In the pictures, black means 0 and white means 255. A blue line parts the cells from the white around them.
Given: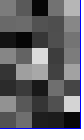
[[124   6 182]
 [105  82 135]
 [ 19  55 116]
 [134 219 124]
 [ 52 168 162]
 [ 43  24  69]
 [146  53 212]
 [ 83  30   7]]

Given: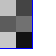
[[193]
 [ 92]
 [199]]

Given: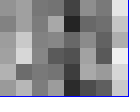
[[147 119  66 121]
 [130 124  36 111]
 [157 130 104  98]
 [161 134  81  89]
 [178 121  61 154]
 [154 125  43  95]]

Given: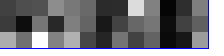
[[ 65  81 120  43 220   5 127]
 [ 59 118 127  24 103  13  96]
 [173 254 177  37  66  10 156]]

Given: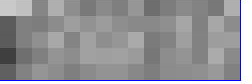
[[201 134 142 138 150 125 131 175]
 [ 92 125 158 156 137 143 129 140]
 [ 91 144 132 142 170 131 130 158]
 [ 63 128 141 159 155 141 130 138]
 [ 96 149 127 147 136 140 144 129]]

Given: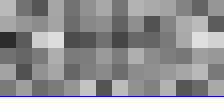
[[186  85 114 168 179 163 100]
 [167 140 108 142 143 132 187]
 [ 44 205  76 113 104 122 223]
 [113 123 123 154 175 126 159]
 [163 146 102 138 140 153 185]
 [122 108 149  84 145 178 106]]

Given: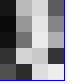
[[ 22 216]
 [ 10 229]
 [ 17 235]
 [ 50 201]
 [ 80 221]]

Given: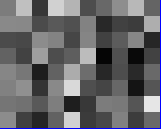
[[124  55 180 104 184]
 [137  75  80  40  60]
 [ 75 140  70  65 135]
 [ 98 159  94   5   9]
 [134  29 172  39  41]
 [129  52 217  69  20]
 [117  89  30 124  85]
 [140  37 210  72  60]]

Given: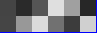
[[ 68  85 160]
 [ 69 219  60]]
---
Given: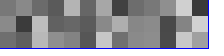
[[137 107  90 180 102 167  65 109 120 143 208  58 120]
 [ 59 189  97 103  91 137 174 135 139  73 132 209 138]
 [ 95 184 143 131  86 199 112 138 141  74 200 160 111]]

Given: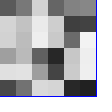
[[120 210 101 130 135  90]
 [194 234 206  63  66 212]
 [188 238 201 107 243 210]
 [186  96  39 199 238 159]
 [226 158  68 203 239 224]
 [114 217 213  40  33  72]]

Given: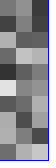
[[145  59 120]
 [128  65  66]
 [ 94  97 177]
 [194 180 106]
 [ 95 125  51]
 [134 147 226]
 [108 176  89]
 [ 77 160 173]
 [126  74 176]
 [177 199 110]]

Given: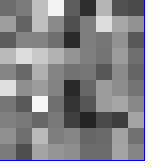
[[123 191 243  93  45 180  80  74 109]
 [ 99 191 138  79 125 221 167 145 158]
 [132 130 111  42 126 118 146  88  93]
 [221 200 178 148 127 115 156 110 186]
 [104 175 132 114 118  87 139 100 133]
 [143 155 130  40 103 155 141 116 223]
 [ 89 246 110  52  86 155 165 136 118]
 [121 103 120  63  35  74  61 164 128]
 [110 186 125 134 102 105 162 113 144]
 [ 78 164 149 142 108 108 164 133 123]]

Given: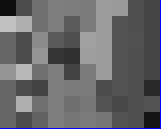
[[ 75 112 127 125 123 156 155  79  68  15]
 [176 112 127  92 123 156  82  79  68 193]
 [ 75 138  89  79 162 156  82  81  68 101]
 [ 75 149  52  47 158 156  82  79  68 101]
 [184 112 127  67 123 156  82  79  68 149]
 [ 75  67 127 123 123  75  82  79  40 101]
 [175 112 127 110 120  83  72  79  82 101]
 [ 75  98 127 117 123 118  82  79  22 101]]

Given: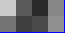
[[ 90  43 135 203]
 [ 64  74 143 115]]
